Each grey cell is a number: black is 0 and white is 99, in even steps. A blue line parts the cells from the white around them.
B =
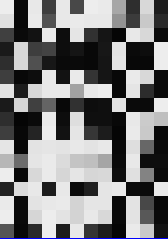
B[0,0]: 92
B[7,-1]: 92
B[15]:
[92, 4, 83, 92, 88, 82, 90, 84, 3, 88, 34, 4]
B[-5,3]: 91
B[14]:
[91, 4, 88, 90, 91, 82, 89, 89, 3, 88, 28, 3]
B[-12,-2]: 84
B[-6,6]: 74
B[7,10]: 4
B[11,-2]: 5
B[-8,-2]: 78
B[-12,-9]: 90
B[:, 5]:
[28, 91, 89, 8, 4, 91, 63, 19, 86, 89, 90, 76, 89, 4, 82, 82, 90]
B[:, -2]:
[84, 78, 84, 5, 3, 84, 17, 4, 79, 78, 40, 5, 51, 4, 28, 34, 78]
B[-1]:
[33, 3, 16, 92, 11, 90, 20, 11, 2, 91, 78, 7]
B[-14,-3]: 4
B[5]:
[24, 3, 5, 90, 7, 91, 20, 8, 3, 91, 84, 4]
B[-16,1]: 3
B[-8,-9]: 92
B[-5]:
[92, 3, 84, 91, 83, 89, 83, 84, 5, 87, 51, 4]
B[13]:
[13, 85, 90, 11, 90, 4, 12, 89, 90, 4, 4, 91]
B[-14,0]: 10
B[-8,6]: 21
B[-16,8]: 57
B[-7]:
[89, 3, 88, 89, 88, 90, 88, 90, 3, 86, 40, 4]
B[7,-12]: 10
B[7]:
[10, 83, 25, 39, 3, 19, 5, 6, 88, 4, 4, 92]
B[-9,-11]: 2
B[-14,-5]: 9
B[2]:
[25, 4, 7, 91, 5, 89, 19, 8, 2, 90, 84, 4]
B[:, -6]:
[92, 90, 19, 3, 3, 20, 90, 5, 6, 21, 88, 74, 83, 12, 89, 90, 20]
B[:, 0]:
[92, 87, 25, 10, 18, 24, 88, 10, 18, 24, 89, 71, 92, 13, 91, 92, 33]
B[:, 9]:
[18, 23, 90, 4, 3, 91, 89, 4, 90, 91, 86, 90, 87, 4, 88, 88, 91]

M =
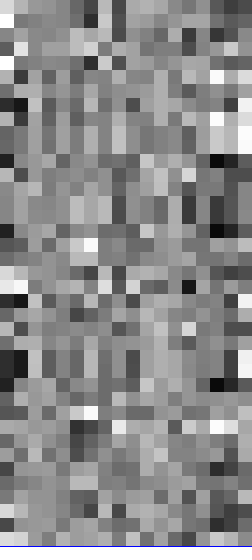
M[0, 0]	84
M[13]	[53, 64, 71, 48, 58, 50, 64, 56, 39, 55, 62, 74, 51, 33, 47, 47, 32, 52]
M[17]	[33, 36, 61, 41, 62, 78, 97, 49, 53, 41, 41, 57, 60, 45, 45, 62, 57, 73]
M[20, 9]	82
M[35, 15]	34
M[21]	[18, 9, 75, 35, 52, 41, 71, 42, 55, 29, 62, 68, 65, 53, 48, 51, 25, 94]
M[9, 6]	68
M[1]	[99, 47, 50, 53, 52, 43, 18, 78, 31, 63, 60, 52, 58, 64, 64, 44, 35, 39]
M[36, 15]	33
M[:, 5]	[40, 43, 73, 73, 43, 37, 48, 41, 37, 48, 48, 53, 55, 50, 73, 73, 53, 78, 72, 41, 70, 41, 27, 54, 48, 40, 40, 53, 40, 78, 19, 27, 30, 61, 72, 38, 41, 61, 61]
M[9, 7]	51
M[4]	[99, 47, 50, 53, 52, 43, 18, 79, 31, 63, 60, 52, 58, 65, 64, 44, 35, 39]
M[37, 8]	42
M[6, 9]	57
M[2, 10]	50
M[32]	[61, 43, 72, 44, 55, 30, 44, 56, 47, 53, 67, 76, 51, 51, 54, 59, 32, 66]
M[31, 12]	52
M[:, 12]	[53, 58, 67, 49, 58, 47, 49, 65, 47, 53, 53, 68, 56, 51, 67, 67, 68, 60, 60, 53, 54, 65, 52, 56, 49, 65, 65, 68, 49, 60, 35, 52, 51, 64, 60, 62, 53, 65, 41]
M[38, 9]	75
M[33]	[27, 58, 59, 60, 47, 61, 64, 50, 42, 44, 67, 57, 64, 47, 42, 17, 26, 41]
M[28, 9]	56
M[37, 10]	66
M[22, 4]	49
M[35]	[47, 63, 57, 57, 50, 38, 36, 63, 54, 60, 62, 42, 62, 32, 62, 34, 40, 72]
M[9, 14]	61
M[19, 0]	84
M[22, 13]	49
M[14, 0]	52
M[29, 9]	41
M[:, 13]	[46, 64, 23, 30, 65, 72, 35, 54, 72, 37, 38, 58, 83, 33, 22, 22, 58, 45, 64, 46, 9, 53, 49, 83, 35, 54, 53, 58, 58, 44, 79, 49, 51, 47, 63, 32, 46, 46, 28]

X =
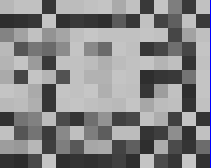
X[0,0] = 71
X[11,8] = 25
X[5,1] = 27
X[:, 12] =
[49, 37, 27, 43, 74, 22, 75, 74, 25, 55, 29, 21]
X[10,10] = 18
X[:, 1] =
[75, 19, 63, 33, 76, 27, 74, 73, 45, 33, 59, 17]
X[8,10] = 75
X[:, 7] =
[76, 18, 75, 41, 68, 69, 68, 73, 57, 36, 66, 21]
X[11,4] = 18
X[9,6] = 49
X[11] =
[19, 17, 28, 76, 18, 20, 19, 21, 25, 18, 76, 29, 21, 77, 19]
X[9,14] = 75
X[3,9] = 74
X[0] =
[71, 75, 75, 21, 73, 73, 75, 76, 66, 75, 22, 76, 49, 22, 75]
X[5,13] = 45
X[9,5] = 74
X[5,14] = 76
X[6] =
[76, 74, 66, 21, 76, 75, 77, 68, 75, 74, 21, 61, 75, 18, 76]
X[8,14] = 20
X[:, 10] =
[22, 75, 76, 21, 76, 18, 21, 65, 75, 20, 18, 76]
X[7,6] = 74
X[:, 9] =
[75, 21, 75, 74, 75, 75, 74, 76, 28, 73, 37, 18]
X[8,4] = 29
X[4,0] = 70
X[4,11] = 70
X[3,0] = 72
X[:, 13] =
[22, 75, 63, 27, 20, 45, 18, 20, 76, 19, 20, 77]
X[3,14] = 76
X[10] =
[61, 59, 71, 24, 49, 34, 65, 66, 26, 37, 18, 67, 29, 20, 42]
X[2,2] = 75

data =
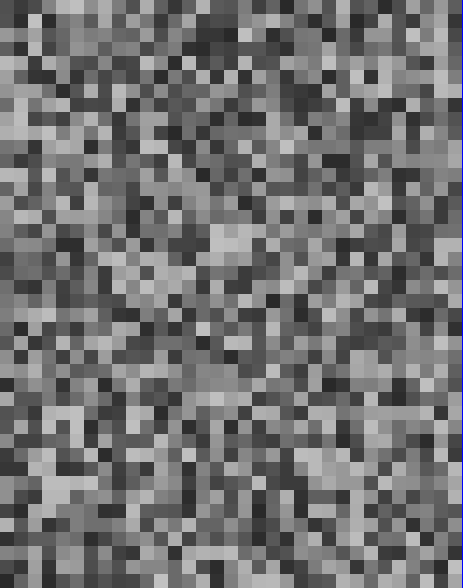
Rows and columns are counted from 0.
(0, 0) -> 31
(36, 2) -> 65
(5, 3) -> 19
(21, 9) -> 58
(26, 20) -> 35
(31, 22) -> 28
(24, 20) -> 33
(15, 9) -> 17
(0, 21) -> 45
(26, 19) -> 73
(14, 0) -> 61
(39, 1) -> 47
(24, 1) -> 63
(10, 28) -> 54
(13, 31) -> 58
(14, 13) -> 51
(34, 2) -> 39
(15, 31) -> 23
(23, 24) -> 51
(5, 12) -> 47
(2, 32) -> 28
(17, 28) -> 65
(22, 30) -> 17
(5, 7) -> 27
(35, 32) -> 69
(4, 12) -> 17
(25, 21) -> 46
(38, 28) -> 44
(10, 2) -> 20
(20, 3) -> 48
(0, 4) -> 70
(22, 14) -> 41
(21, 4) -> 24
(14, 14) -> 60
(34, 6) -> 74
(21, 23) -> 49
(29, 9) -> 71
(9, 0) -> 68
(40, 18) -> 35
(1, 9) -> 61

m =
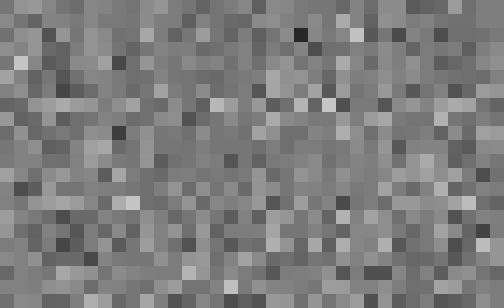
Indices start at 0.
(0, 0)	46
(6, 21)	48
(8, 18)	48
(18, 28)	44
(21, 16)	30
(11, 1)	50
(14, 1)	46
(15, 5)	41
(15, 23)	39
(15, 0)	61
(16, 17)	48
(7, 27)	33
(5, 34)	42
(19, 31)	36
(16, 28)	47
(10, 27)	58
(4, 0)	46
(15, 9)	45
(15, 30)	48
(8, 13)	32
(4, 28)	49
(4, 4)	38
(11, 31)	54
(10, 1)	50
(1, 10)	54
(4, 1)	76
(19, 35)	40
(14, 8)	67
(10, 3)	37
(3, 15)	43
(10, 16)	46
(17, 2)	39
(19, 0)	40
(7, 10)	44
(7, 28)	53
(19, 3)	46
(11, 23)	44
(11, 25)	51
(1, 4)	50
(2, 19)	45
